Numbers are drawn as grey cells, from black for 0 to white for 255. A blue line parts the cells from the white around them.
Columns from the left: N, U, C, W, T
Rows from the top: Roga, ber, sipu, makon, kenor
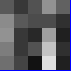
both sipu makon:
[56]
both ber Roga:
[89]
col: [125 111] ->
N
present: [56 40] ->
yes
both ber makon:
[48]
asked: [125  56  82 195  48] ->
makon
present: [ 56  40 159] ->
yes

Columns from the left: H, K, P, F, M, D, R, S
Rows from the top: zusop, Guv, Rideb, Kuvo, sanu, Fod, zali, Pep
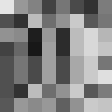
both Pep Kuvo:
[196]
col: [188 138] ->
P
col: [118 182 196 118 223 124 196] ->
S
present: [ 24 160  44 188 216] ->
yes

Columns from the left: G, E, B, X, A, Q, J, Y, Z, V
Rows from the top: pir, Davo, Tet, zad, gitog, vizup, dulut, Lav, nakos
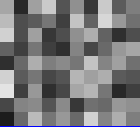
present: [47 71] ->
yes
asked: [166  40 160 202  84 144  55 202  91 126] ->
pir
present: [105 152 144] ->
yes
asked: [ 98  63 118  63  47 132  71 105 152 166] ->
zad
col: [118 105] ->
Y

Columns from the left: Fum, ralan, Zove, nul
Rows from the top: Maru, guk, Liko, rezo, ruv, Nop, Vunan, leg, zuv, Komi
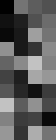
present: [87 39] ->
yes
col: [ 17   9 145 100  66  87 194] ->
Fum
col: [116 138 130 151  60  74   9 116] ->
nul
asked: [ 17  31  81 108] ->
guk

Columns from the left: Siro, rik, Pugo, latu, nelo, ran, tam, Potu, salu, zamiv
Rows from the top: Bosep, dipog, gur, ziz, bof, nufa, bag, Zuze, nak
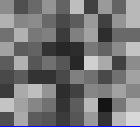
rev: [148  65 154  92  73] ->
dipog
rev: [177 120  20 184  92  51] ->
Zuze
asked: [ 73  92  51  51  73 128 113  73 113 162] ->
nufa
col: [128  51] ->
latu
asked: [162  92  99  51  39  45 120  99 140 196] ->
ziz

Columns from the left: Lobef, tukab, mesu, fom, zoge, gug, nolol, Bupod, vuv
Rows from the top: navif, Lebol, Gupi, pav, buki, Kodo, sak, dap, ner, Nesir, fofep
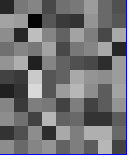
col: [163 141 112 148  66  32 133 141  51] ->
Lobef
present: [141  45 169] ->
yes
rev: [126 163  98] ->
Gupi
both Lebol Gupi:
[163]
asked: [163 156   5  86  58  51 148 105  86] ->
Lebol
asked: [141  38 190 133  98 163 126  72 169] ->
Gupi

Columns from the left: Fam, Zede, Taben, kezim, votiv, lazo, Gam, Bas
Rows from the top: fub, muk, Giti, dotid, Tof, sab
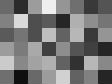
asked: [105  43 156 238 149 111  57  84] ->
fub
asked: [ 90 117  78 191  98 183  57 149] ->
Giti
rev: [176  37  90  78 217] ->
muk

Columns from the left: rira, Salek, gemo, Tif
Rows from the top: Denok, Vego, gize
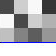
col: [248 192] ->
rira
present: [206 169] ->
no
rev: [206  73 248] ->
Vego
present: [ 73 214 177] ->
no

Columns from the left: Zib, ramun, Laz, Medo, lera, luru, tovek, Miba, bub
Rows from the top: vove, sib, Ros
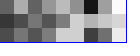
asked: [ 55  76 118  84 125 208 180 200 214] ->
sib
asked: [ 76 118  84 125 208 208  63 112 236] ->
Ros
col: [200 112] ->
Miba
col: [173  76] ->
ramun

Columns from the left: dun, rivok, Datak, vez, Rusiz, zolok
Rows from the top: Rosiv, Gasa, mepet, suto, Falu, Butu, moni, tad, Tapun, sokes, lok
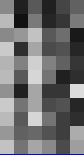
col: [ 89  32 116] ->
rivok
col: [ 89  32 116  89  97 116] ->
rivok
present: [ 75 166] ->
no

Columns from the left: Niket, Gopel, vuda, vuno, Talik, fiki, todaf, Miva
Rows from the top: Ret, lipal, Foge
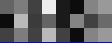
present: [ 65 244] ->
no
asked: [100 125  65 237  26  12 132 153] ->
Ret
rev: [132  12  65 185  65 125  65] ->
Foge

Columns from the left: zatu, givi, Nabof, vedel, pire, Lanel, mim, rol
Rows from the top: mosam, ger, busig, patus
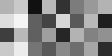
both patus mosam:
[201]
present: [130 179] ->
no
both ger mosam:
[185]
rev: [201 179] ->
mosam
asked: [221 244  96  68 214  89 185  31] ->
ger
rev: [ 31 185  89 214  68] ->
ger
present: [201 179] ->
no

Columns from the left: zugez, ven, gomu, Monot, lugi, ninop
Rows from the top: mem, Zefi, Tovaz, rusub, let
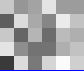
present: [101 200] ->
no
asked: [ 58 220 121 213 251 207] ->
let
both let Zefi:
[220]

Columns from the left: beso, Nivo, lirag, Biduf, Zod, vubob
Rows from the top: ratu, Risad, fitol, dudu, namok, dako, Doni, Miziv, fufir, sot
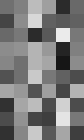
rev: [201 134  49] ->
sot
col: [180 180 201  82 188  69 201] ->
lirag

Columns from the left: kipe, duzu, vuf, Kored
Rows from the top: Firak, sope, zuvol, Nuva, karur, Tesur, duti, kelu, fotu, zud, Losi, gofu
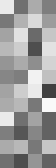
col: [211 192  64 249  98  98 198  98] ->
Kored
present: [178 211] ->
no
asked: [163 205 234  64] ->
duti
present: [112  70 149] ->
no

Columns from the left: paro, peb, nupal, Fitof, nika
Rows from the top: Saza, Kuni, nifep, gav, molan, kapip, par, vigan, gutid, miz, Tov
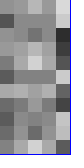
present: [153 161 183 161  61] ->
yes
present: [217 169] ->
no
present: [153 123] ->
yes
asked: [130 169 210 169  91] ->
Tov

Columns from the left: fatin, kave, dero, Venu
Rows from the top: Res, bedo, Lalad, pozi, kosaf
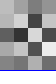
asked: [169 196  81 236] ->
pozi
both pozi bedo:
[196]

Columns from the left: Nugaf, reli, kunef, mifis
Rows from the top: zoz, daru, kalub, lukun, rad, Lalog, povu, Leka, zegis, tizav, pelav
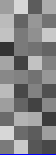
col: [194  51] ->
Nugaf
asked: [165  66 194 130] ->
rad
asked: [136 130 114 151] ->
Lalog

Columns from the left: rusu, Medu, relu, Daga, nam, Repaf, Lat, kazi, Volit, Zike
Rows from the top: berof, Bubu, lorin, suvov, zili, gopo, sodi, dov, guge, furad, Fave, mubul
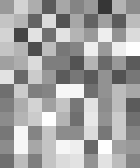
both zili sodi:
[126]
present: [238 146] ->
yes
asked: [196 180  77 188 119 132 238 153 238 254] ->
suvov
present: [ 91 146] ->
yes
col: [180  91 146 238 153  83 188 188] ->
Volit
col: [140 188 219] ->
Zike

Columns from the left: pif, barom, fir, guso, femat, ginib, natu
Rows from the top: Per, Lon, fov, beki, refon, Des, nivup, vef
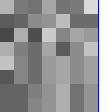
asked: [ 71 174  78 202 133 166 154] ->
fov
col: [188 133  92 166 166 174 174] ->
femat

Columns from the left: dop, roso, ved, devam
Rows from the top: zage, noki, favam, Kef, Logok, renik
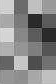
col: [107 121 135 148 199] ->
roso
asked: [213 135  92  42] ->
favam

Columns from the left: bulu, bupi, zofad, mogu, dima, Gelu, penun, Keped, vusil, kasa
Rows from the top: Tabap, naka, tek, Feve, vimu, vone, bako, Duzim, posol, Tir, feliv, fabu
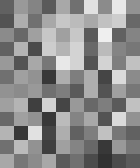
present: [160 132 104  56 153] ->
yes
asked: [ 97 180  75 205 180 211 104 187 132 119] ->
Feve
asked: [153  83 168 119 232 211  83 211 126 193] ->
vimu
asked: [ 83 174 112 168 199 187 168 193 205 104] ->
naka
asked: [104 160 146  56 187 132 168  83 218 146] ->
posol
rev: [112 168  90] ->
Tabap
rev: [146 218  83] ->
posol

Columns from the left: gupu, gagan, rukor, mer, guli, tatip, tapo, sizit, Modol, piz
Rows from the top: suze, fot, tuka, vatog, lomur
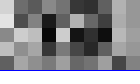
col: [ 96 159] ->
sizit
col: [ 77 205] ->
gagan
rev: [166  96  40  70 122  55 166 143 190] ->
vatog
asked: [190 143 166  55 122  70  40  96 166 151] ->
vatog
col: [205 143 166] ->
gagan
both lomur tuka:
[159]

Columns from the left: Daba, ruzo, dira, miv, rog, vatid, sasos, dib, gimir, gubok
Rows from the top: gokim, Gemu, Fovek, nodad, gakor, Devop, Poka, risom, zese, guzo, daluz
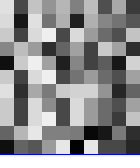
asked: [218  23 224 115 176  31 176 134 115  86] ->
Gemu
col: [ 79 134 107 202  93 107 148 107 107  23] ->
dib
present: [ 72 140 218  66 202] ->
no

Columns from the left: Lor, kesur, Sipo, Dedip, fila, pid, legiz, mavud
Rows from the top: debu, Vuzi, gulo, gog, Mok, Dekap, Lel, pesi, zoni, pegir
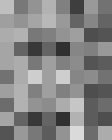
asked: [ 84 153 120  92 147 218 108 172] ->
pegir
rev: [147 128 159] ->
Lel
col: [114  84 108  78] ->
mavud

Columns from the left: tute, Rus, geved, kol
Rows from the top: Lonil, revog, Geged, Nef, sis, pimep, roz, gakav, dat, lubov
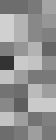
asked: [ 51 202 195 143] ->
sis
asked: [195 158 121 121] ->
pimep
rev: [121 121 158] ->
pimep
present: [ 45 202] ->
no
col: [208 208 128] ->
tute

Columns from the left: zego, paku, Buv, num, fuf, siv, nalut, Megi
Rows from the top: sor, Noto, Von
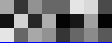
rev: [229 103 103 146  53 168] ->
sor
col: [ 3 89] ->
Megi
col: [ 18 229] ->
zego

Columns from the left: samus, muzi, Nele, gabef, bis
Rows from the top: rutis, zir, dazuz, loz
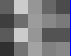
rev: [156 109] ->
zir
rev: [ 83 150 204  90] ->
dazuz
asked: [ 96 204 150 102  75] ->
rutis
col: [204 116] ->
muzi

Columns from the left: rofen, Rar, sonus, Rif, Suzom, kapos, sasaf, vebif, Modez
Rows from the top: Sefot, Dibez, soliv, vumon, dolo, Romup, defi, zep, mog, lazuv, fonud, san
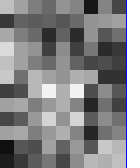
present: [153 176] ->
yes
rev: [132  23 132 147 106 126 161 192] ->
Sefot

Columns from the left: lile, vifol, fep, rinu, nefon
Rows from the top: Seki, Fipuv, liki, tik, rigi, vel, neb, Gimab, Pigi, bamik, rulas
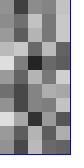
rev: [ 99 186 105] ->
tik
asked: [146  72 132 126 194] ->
Gimab
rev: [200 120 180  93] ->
liki
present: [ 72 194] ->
no
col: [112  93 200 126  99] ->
vifol
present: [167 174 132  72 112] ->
no

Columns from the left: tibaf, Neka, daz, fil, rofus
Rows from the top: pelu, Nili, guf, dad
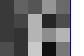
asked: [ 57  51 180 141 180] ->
guf
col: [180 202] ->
daz
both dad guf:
[51]
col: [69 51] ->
Neka
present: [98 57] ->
no
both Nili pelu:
[57]

